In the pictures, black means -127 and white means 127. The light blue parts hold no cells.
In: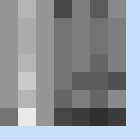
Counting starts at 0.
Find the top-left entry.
21
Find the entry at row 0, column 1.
52
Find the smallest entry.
-80
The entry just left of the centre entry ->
21
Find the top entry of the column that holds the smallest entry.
-37
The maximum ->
105
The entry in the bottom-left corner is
-13
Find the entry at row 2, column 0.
21
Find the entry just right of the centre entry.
-1
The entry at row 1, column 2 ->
21
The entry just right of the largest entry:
21
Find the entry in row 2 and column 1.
43
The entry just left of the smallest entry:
-68
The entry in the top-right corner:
9
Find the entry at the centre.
-13

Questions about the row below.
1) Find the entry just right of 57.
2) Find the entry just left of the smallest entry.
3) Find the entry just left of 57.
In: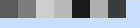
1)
-101
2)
57
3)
77

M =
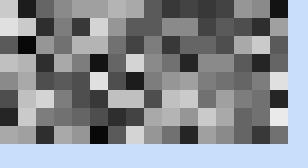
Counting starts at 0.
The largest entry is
106
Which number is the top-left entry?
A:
74
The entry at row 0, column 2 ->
-26
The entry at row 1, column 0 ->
96
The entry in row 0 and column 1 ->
-99
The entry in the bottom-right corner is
-14
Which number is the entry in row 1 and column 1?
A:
74
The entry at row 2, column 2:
22
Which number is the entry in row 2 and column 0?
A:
-37
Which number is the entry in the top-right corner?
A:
-108
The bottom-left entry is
41
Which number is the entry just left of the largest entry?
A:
-14

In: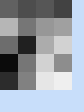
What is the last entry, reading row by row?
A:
111
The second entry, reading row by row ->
-50
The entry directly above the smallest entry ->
-18
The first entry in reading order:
-30
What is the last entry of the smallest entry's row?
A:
13
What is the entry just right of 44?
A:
82

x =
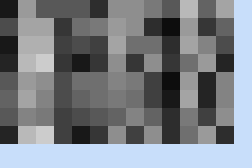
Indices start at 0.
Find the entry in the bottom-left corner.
-91
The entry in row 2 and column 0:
-103
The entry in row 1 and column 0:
-51
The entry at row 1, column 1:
36
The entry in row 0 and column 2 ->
-39
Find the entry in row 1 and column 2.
36
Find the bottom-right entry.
-82
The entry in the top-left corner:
-103
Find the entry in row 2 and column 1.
48
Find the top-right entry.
36
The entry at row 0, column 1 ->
26
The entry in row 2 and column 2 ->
48

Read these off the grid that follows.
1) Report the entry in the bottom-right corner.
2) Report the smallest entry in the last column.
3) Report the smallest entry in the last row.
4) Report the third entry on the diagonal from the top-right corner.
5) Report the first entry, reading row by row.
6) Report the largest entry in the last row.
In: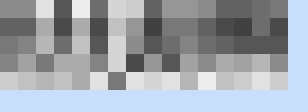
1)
76
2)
-53
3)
-7
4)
-41
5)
12
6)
109

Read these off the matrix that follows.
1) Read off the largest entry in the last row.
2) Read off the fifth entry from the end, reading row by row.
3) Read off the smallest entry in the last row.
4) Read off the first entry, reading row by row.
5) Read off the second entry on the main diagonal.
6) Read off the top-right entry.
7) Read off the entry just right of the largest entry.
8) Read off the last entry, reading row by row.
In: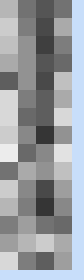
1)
88
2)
42
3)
-33
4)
54
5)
-2
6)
-13
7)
-22
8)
30

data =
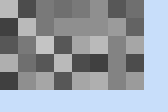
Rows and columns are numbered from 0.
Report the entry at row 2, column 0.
-40
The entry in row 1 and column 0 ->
-63
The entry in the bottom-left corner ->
-63
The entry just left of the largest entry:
-6
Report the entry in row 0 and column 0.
58
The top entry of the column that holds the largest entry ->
-6
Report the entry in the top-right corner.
-16
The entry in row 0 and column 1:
-51
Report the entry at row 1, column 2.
-6
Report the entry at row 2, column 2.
68

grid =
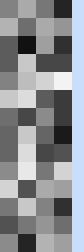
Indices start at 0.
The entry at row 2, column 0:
-35
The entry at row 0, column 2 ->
-8
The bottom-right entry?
31
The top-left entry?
2
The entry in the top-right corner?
-91
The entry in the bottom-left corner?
11
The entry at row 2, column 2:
31
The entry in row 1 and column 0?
51
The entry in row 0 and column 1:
42
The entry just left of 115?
83
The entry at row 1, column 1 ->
-17
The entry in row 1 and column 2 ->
42
